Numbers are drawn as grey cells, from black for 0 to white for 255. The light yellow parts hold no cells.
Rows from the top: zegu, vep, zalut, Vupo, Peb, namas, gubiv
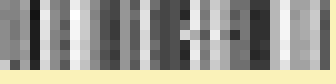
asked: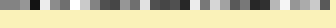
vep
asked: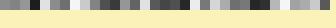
namas
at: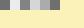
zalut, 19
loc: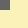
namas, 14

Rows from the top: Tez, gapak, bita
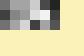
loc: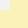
gapak, 5
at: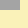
Tez, 2
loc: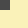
Tez, 5
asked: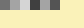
bita

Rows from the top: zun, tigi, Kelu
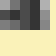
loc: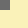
Kelu, 2
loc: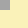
zun, 1
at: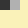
zun, 4
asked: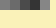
Kelu
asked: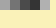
zun
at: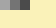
zun, 1

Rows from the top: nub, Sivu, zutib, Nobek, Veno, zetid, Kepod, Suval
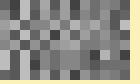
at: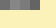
Suval, 10
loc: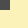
Sivu, 2

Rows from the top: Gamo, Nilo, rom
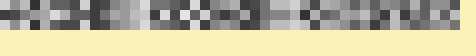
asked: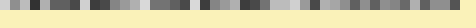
Gamo
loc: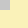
Nilo, 15
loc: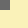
Gamo, 41
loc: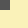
Gamo, 46
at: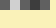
Nilo, 20
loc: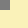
Nilo, 3

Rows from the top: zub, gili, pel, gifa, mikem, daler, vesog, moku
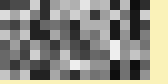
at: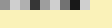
gili, 7
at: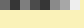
mikem, 5

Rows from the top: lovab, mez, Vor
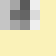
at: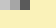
lovab, 1
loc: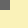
mez, 3
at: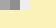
Vor, 2

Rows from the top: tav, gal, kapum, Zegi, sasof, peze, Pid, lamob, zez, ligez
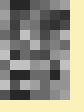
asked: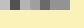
zez
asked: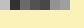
peze
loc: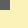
tav, 4
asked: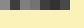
kapum
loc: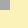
sasof, 1
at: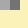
sasof, 1

